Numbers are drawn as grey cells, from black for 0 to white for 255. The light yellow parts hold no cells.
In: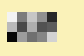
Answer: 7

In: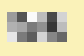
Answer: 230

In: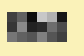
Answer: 118

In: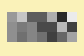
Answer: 143

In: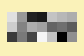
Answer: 58

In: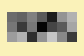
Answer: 156

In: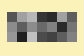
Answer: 151

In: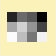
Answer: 251

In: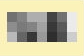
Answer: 185
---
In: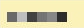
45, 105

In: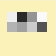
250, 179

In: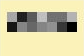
179, 22

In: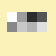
84, 136

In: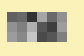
145, 156

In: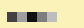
189, 65

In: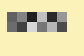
151, 108
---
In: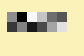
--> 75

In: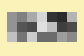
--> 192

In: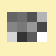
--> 121

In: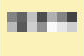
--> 249

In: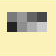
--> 142

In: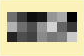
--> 210
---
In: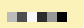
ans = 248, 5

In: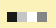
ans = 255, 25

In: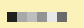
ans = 231, 32

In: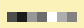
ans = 255, 26

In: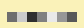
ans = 233, 47

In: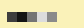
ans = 220, 20

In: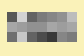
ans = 210, 56

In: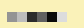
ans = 220, 10
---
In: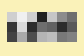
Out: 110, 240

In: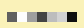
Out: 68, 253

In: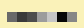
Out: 156, 198

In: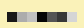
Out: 6, 213

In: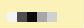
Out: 12, 244

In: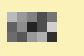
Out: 36, 207

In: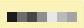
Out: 142, 231

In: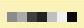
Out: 34, 241

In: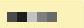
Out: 194, 194
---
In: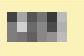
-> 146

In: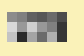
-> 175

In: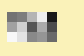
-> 149

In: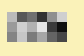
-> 100

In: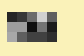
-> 65

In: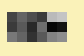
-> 130

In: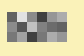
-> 172

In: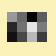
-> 184

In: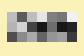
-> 160

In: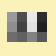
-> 131
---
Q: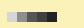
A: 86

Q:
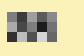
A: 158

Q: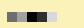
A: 5

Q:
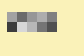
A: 151

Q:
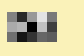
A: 152

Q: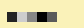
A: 134
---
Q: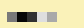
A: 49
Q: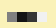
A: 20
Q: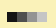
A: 79
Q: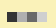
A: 175
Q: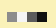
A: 245
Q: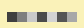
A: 211
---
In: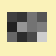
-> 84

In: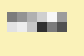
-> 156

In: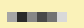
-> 217

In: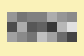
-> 138

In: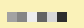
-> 45

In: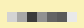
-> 233

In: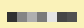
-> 80

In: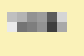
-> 213
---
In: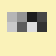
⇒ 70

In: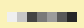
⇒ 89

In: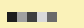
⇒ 106

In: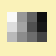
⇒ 68

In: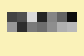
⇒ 45

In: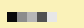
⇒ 140

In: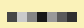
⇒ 70

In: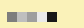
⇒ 158

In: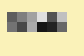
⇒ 72

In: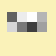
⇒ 121
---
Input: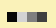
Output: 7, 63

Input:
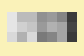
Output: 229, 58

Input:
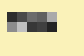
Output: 45, 35

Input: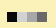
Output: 8, 105

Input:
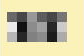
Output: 105, 171

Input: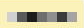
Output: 208, 164

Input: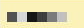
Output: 82, 193

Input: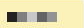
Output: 34, 147
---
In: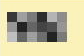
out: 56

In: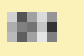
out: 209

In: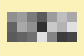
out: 144

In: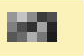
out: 151

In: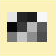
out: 228

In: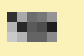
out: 49

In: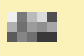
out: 239

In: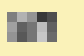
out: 127

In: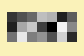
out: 53

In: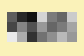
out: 93
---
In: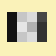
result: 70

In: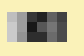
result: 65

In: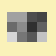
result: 68

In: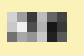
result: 67

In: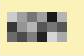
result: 180

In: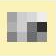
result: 236

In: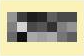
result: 73

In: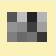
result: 180

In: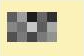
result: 49

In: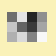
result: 143
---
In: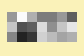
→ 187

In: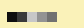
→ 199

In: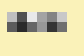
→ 151

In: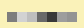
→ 57

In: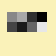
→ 26

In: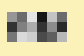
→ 75

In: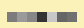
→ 199

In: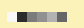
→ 145

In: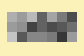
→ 122
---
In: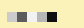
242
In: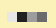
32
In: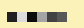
164
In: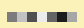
101
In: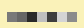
62
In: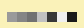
56
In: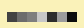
45
